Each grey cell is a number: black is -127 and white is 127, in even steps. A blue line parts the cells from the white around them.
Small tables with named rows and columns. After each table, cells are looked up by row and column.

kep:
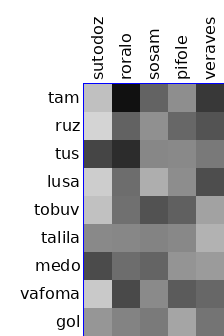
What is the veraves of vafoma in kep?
-24
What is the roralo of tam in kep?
-110
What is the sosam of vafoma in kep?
10
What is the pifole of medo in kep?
20
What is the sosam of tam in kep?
-28
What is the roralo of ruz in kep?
-29
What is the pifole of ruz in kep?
-24
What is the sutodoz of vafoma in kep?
73
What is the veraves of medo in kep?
27
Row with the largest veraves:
talila

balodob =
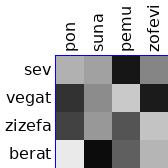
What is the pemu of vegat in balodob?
73
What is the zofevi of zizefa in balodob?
67
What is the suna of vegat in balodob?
12
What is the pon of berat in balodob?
106
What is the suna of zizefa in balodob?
24
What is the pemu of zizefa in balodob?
-43
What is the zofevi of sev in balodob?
5
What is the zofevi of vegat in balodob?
-100
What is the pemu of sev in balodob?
-105
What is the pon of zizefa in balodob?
-61
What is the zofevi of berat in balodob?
53
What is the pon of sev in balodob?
49
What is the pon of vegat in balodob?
-77
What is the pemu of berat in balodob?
-32

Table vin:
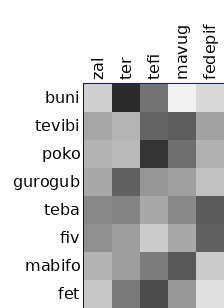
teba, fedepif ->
-36
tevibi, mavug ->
-33
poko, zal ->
51
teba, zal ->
8
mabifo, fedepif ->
75
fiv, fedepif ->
-30
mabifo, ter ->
30
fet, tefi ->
-51
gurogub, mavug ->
32
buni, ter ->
-84
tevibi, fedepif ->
34
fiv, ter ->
30
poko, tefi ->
-75
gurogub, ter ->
-30
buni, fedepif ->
88
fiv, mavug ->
40
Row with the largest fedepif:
fet

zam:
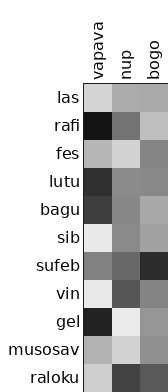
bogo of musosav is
15
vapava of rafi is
-107
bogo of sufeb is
-83
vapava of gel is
-94
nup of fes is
83
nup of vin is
-41
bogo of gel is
22
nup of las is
44
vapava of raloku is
78
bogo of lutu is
9
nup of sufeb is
-23
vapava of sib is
105
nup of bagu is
7
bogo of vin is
4
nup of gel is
106
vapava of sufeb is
1
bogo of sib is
34

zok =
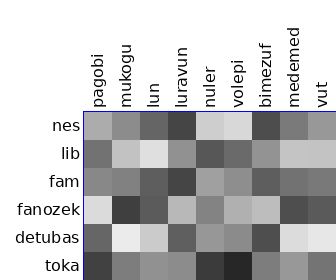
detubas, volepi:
11
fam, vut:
-6
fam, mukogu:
1
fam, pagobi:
8
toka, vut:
-11
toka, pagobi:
-62
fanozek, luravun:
56

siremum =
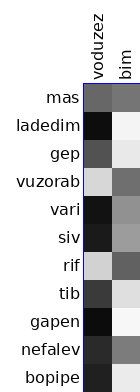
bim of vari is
17
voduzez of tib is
-69
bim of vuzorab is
-16
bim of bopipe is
107
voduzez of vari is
-109
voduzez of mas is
-24
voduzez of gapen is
-115
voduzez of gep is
-45
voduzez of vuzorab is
87
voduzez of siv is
-101
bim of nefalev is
-3
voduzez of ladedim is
-114
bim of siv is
28
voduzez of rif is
82
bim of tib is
95
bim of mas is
-10
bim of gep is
105
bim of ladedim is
116

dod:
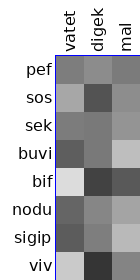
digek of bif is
-61
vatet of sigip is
-35
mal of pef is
-4
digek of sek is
-6
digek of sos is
-44
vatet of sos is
39
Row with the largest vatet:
bif

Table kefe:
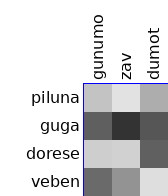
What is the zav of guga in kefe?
-76
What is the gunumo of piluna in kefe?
67
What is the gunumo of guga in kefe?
-32
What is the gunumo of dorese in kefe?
78
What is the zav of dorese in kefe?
81
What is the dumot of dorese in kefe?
-31
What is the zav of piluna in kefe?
98
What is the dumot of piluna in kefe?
45
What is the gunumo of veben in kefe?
-21
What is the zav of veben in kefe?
19
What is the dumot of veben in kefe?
94
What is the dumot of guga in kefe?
-41

